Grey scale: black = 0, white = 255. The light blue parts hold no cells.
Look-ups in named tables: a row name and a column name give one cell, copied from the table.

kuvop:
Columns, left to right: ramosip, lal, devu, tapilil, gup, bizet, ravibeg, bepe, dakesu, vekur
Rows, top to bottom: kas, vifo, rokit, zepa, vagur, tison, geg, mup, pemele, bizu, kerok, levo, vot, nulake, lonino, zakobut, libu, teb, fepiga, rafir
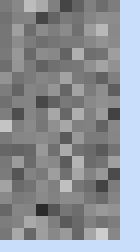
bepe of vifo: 133
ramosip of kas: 123
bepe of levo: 123
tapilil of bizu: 121
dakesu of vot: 90
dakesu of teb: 153
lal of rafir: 169
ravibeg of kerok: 128
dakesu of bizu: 155
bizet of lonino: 112
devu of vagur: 105
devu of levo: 135
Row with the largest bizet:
zakobut

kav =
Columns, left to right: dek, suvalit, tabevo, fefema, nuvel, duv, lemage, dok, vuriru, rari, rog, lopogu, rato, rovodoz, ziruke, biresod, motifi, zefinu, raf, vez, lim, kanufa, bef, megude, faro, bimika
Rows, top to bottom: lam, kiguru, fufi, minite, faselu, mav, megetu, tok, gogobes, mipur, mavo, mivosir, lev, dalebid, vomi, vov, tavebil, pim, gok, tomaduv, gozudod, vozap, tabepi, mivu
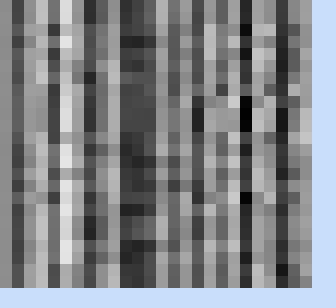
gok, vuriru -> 91
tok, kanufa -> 166
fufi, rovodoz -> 161
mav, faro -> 92
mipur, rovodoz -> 146
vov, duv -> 227

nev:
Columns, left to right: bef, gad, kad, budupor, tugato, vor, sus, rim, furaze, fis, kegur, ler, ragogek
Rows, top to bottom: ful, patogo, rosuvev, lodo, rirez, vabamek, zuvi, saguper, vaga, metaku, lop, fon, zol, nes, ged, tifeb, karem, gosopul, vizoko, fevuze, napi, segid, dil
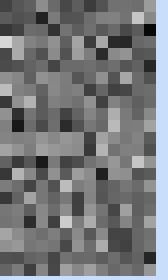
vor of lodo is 95
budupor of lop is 74
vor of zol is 145
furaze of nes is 127
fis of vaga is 130
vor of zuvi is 124
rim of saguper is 64
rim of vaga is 145
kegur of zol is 128
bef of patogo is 91
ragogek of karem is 103
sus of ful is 93

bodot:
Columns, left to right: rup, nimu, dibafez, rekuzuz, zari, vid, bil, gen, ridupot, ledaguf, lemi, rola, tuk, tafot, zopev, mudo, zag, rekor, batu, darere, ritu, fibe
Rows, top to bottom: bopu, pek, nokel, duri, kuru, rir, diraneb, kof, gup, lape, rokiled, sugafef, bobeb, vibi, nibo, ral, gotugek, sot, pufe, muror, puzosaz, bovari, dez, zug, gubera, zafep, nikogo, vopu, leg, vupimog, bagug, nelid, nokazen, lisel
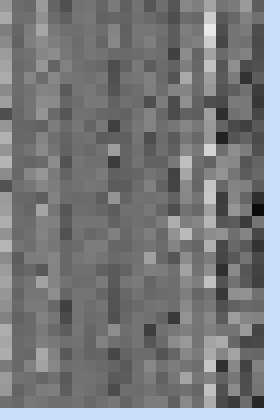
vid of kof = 90
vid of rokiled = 107
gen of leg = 101
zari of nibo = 123
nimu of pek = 111
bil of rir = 113
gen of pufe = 117
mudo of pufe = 127
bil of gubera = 116
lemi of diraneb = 115
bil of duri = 109
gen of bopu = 116
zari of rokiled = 125
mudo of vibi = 191
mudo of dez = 161
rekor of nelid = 130
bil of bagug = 113
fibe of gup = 55

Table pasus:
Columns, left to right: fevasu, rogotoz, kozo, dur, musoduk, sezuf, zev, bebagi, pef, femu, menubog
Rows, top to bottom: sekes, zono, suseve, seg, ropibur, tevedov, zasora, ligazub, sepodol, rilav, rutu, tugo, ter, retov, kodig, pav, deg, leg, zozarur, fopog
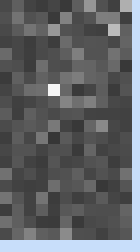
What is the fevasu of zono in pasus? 80
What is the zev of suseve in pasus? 78
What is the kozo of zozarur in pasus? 77
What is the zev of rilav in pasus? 85
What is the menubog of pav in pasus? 85
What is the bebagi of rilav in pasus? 67
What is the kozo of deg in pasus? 66
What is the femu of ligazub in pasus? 59
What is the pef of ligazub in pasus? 93
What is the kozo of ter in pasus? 83
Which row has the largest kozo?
fopog

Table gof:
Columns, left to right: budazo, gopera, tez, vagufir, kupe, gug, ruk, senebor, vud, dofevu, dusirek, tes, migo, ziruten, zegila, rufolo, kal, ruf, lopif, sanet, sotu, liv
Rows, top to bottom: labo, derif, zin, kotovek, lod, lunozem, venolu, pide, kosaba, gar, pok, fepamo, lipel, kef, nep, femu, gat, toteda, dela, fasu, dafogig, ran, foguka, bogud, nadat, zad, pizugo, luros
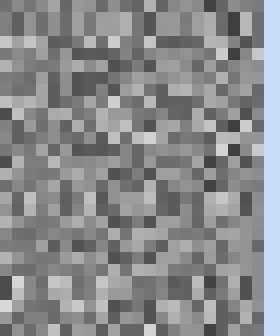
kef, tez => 125
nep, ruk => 171
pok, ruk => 172
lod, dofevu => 100
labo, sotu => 128
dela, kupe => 123
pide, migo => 117
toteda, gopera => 99
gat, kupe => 139
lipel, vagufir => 163
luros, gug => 97
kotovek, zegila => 91
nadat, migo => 115
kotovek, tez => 195
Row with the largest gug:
bogud

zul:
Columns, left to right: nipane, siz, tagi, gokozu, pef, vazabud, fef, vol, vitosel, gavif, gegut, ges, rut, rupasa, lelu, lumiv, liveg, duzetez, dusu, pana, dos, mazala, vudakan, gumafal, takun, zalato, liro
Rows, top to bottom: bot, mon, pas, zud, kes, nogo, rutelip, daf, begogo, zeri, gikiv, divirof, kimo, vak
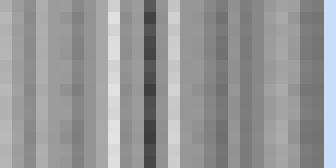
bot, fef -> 137
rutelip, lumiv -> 150
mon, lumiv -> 151
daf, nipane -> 184
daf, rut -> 63
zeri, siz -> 156

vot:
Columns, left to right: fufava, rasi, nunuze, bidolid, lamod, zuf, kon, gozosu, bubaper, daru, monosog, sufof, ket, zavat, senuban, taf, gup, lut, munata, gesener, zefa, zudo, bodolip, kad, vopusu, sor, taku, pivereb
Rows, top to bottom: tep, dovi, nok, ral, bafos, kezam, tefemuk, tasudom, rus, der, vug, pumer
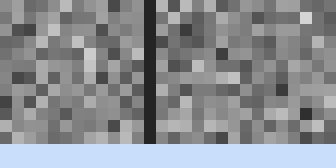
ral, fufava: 103
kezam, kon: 128
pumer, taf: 133
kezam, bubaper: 124
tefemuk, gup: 149
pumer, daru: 143
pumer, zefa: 101
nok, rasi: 80
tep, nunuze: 106
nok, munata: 146
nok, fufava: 147
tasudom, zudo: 107
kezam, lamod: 150
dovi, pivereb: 92
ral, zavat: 76
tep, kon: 125
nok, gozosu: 145
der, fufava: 89
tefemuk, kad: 94

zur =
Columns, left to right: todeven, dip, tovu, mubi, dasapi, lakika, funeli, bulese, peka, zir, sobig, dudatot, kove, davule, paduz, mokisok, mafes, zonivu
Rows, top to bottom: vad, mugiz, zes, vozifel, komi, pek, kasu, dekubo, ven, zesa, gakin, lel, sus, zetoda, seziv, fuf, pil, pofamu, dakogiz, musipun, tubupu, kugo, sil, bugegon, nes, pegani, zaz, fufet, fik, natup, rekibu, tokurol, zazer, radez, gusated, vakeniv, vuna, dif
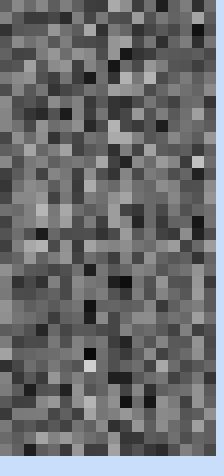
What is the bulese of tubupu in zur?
163
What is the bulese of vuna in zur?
110
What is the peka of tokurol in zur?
104
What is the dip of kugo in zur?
101
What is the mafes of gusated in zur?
93
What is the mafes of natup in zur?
143
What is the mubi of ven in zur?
67
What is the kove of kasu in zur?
180
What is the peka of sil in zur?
118
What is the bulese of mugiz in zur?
70
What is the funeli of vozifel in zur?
78
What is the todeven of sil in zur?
144
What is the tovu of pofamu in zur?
129
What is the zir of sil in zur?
87
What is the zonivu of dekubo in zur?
139
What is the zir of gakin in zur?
179

